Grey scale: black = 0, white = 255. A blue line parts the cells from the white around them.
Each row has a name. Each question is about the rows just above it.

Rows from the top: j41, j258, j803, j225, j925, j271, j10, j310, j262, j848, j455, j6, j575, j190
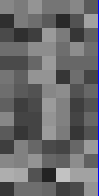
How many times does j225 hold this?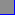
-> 3
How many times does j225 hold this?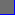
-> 4
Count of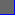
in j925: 4
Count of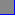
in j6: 1

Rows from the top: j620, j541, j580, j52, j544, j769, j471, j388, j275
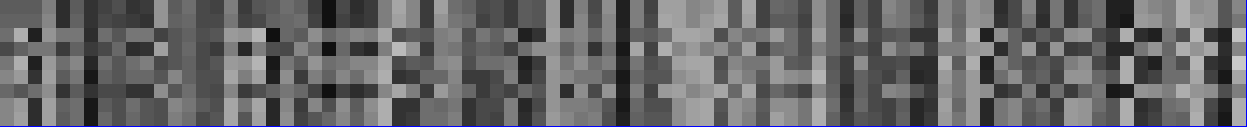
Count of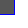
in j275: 11
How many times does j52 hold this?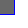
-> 10

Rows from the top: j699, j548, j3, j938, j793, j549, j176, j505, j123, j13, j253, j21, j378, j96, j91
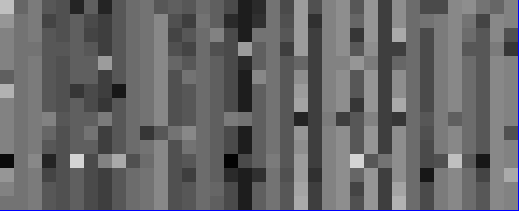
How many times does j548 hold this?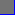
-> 6
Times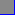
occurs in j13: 3
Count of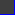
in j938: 5
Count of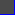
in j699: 4

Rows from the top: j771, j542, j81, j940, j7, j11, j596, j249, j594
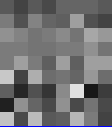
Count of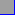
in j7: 4
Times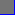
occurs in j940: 3
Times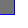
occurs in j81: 2
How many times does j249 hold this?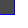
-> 3
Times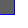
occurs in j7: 2
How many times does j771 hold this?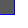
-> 3
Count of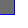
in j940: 0

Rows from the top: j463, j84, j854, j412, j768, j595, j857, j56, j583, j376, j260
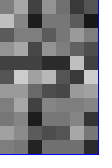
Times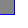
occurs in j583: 2
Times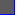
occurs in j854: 2
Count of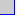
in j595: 2
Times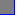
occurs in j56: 3
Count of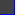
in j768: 4
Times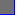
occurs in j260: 3
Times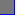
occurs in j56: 0

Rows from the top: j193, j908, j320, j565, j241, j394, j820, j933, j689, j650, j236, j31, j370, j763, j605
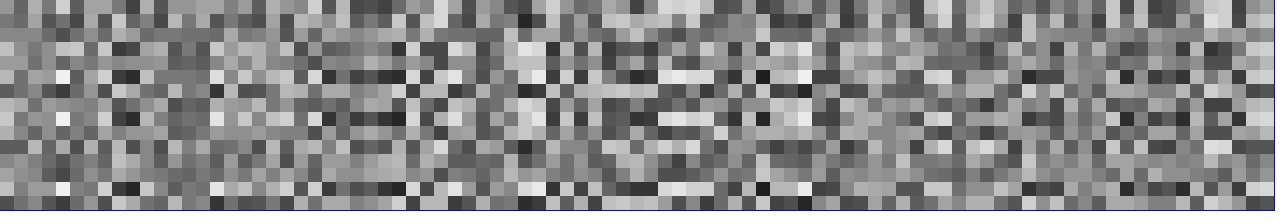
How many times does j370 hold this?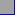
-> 8
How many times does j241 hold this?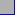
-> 4
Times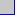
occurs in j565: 6
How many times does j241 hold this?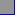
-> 9
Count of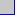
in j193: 3
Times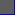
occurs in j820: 7

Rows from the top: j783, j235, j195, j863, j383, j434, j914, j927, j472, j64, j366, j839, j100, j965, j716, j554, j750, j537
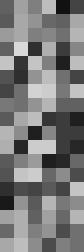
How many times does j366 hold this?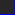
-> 2
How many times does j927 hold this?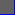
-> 2
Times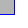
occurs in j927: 1

